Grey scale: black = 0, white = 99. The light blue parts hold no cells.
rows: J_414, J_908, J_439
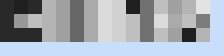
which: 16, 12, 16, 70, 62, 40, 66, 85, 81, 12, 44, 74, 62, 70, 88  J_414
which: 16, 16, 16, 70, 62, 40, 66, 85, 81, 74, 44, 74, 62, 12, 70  J_439
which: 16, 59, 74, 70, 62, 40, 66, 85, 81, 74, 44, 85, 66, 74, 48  J_908

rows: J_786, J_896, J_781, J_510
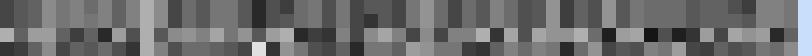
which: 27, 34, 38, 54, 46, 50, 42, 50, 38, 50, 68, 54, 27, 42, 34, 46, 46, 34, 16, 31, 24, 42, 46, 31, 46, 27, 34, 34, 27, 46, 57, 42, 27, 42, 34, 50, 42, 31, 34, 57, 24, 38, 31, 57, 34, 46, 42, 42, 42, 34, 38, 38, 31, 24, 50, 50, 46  J_786
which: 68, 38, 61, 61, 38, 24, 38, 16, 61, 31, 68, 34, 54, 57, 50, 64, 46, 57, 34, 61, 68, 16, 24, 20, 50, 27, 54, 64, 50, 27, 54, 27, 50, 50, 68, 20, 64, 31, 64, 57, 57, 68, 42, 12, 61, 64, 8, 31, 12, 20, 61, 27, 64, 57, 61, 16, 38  J_781
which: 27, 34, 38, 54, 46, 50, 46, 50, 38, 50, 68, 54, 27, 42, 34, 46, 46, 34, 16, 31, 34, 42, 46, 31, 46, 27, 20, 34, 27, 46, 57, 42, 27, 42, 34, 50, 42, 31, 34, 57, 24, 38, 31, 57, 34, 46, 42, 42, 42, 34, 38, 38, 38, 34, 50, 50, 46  J_896

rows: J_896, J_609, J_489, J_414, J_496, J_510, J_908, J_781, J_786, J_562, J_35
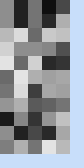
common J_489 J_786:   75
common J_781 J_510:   68
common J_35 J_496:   88
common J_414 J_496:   81

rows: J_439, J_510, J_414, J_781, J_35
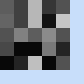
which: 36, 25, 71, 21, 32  J_439
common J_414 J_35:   32
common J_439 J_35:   32
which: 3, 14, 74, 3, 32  J_35

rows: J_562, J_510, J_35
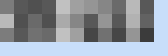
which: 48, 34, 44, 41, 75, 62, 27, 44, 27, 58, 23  J_35
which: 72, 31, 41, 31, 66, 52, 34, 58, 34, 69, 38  J_510

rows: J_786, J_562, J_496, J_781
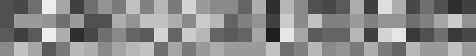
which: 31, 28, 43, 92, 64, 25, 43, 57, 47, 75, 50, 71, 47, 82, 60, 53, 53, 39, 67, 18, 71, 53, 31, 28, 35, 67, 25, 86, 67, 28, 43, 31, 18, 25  J_786

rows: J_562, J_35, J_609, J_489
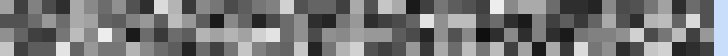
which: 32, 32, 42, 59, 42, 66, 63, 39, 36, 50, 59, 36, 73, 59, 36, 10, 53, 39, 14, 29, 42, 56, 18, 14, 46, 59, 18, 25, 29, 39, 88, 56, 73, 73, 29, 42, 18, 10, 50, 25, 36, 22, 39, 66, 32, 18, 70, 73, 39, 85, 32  J_35
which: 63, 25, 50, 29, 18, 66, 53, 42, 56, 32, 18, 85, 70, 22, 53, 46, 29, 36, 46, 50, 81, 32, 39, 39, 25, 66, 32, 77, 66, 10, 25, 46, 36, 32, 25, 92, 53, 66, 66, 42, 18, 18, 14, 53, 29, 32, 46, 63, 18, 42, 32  J_562
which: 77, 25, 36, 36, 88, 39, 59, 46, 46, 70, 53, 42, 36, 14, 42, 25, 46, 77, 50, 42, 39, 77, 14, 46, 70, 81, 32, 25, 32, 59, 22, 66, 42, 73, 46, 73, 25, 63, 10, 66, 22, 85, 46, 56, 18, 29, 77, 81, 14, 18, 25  J_489

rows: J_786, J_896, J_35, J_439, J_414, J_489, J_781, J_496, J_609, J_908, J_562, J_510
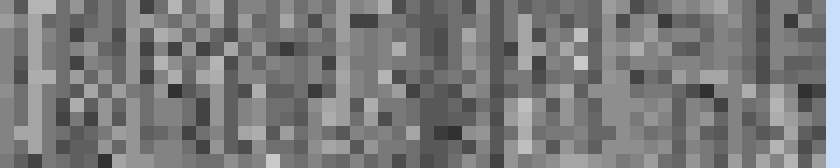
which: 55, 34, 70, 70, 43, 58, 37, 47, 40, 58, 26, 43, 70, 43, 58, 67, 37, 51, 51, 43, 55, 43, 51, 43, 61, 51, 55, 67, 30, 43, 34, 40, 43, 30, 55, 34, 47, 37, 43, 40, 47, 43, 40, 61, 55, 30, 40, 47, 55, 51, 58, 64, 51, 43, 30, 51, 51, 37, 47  J_786
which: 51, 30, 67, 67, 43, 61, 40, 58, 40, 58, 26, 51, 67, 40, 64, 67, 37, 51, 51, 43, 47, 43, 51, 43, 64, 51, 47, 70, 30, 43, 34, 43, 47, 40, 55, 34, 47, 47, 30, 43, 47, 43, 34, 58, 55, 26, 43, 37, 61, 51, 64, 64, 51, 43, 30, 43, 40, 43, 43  J_489
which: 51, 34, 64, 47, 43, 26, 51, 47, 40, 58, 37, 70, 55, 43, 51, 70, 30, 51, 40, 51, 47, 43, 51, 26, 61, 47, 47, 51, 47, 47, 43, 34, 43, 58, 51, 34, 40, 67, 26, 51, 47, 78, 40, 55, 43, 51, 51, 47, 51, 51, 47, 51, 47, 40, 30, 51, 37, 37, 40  J_414
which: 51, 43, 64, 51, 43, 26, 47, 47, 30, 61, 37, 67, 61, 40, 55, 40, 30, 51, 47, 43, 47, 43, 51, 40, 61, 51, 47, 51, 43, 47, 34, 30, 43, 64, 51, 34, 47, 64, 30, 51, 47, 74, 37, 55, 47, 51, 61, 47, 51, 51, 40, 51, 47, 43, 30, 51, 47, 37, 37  J_35
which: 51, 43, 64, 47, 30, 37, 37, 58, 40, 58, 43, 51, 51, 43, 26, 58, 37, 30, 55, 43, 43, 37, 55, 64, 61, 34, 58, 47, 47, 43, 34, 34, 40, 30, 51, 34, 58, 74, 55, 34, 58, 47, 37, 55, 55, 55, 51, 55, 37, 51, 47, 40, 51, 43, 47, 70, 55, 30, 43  J_562
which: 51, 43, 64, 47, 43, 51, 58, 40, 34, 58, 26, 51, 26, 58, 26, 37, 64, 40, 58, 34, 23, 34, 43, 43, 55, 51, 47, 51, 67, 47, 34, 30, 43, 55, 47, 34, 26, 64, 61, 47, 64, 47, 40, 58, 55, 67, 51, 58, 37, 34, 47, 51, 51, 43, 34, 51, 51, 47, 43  J_439

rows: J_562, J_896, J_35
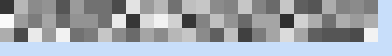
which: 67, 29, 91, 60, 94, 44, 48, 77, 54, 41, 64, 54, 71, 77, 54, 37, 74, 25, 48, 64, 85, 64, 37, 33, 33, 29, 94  J_35
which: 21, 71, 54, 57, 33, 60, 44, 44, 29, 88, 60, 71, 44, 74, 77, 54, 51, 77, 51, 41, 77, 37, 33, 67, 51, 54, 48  J_562
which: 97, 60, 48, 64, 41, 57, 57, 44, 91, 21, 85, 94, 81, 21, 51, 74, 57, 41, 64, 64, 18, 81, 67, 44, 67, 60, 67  J_896

